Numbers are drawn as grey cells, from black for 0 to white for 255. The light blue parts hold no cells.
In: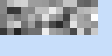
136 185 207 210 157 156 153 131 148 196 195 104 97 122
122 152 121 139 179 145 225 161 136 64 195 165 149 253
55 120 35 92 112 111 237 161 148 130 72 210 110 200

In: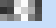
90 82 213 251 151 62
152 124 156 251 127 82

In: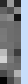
40 155 35
126 139 19
120 110 106
114 114 102
210 123 100
74 101 178

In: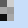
92 206
14 168

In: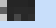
189 37 37 37 34
207 38 71 40 45

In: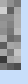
171 143 119
141 141 174
142 120 185
94 167 161
58 166 177

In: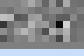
132 134 131 145 169 140 102 146 89 170 115 111
191 184 85 94 154 160 109 118 95 93 136 106
142 117 155 181 155 122 79 175 145 177 113 121
127 127 127 127 127 127 127 127 127 126 127 127

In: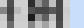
206 78 207 208 45 151 97 191 71 210
204 76 205 204 28 147 96 192 70 207

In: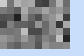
204 117 181 162 168 70 62 119 177 108
81 87 33 151 103 79 132 148 175 61
118 115 122 190 75 74 110 140 158 75
140 110 96 122 124 86 148 130 131 137
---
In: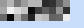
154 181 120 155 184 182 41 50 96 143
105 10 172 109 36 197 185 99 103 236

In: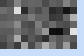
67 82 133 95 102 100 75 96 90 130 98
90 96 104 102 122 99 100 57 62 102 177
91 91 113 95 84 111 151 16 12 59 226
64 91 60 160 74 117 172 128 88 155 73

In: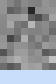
149 133 116 138 131 129 148 140
138 155 155 162 93 76 110 162
134 136 116 136 130 130 136 106
151 130 147 144 128 117 155 146
139 159 175 161 145 142 150 192

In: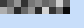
59 100 148 51 119 138 102 118 206 95

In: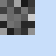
118 75 164 25 55
143 106 113 91 203
155 30 78 48 143

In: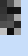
46 84 170
59 72 170
192 13 152

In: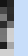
20 38
123 42
117 207
30 165
